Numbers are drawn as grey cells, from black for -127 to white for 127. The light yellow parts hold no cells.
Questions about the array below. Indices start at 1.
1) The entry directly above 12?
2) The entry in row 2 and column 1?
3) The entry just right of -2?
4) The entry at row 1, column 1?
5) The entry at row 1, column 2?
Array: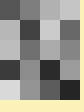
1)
-15
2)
55
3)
49
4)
-42
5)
-2

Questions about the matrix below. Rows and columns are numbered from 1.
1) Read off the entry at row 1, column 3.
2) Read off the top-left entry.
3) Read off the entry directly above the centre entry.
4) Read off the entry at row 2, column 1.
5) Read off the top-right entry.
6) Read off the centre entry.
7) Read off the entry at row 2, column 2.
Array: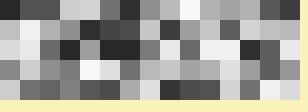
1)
-45
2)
-87
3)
71
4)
64
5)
-66
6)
-5
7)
112

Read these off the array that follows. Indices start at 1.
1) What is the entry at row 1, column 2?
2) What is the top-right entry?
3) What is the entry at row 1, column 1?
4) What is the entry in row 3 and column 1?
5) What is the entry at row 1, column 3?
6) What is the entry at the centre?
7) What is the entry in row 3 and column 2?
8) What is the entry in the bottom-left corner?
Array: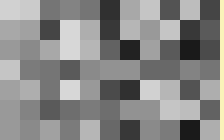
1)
75
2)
-58
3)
81
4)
25
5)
-10
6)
18
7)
10
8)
25

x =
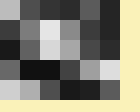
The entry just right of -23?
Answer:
-110
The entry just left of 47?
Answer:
79
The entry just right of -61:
31
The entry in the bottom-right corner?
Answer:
-36
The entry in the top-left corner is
60
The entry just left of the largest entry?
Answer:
-3
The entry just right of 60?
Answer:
-49
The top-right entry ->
-90
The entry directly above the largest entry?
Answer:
-75

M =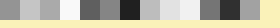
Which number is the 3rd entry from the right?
-10
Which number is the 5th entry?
-32
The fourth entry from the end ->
113
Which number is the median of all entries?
34
